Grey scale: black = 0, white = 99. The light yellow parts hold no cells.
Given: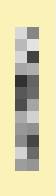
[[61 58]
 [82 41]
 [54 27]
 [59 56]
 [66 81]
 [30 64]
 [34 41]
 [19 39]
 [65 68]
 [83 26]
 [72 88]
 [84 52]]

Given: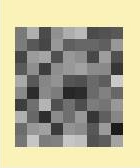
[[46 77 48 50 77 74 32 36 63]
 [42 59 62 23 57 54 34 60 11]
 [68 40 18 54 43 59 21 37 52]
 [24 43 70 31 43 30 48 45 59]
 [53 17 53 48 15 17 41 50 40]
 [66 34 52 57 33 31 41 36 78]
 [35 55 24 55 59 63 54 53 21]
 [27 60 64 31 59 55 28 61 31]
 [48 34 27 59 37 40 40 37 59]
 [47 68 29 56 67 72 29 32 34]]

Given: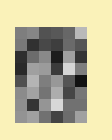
[[57 62 44 26 42 62]
 [55 20 58 84 44 44]
 [54 63 45 67 27 46]
 [31 70 49 59 33  7]
 [16 62 60 23 83 49]
 [18 42 53 11 62 20]
 [47 19 28 24 41 33]
 [49 52 32 34 40 72]]

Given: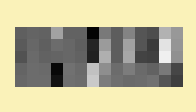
[[40 42 42  7 43 42 78 48 43 41 42 44 33 24]
 [39 42 41  3 44 41 75 55 42 48 41 38 47 27]
 [32 41 38 39 40 38 13 68 36 65 26 25 93 56]
 [35 40 37 42 40 37 14 60 36 63 33 23 88 58]
 [37 39 38 63 38 38  1 47 36 51 33 30 69 59]]

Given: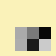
[[67 10 79]
 [66 47  3]]

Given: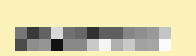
[[29 55 58  7 53 53 78 95 68 78 63 64 97]
 [46 22 38 84 44 40 19 37 37 52 55 59 76]]

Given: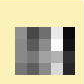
[[46 37 53 84 15]
 [53 47 63 69 19]
 [53 35 54 97  8]
 [56 28 43 90  4]]

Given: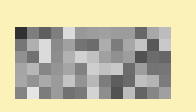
[[51 89 48 60 44 47 82 55 32 73 39 52 62]
 [65 57 66 60 76 57 71 48 36 41 74 70 48]
 [64 71 52 58 64 50 80 75 78 42 61 45 46]
 [56 44 85 55 69 81 75 62 56 61 32 42 40]
 [46 68 85 54 62 45 42 67 48 65 76 34 78]
 [19 49 37 49 85 59 61 62 60 60 40 65 73]]
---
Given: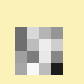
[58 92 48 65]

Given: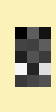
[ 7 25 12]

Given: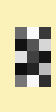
[22 33 87]

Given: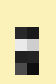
[10 91]

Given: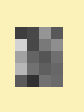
[34 47 39 71]

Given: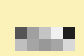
[12 64]
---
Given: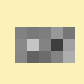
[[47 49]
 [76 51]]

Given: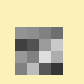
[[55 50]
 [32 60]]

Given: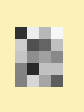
[[92 71]
 [31 39]]

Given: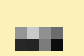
[[78 56]
 [14 48]]

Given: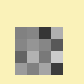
[[52 21]
 [58 52]]

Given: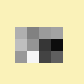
[[50 60]
 [58 21]]
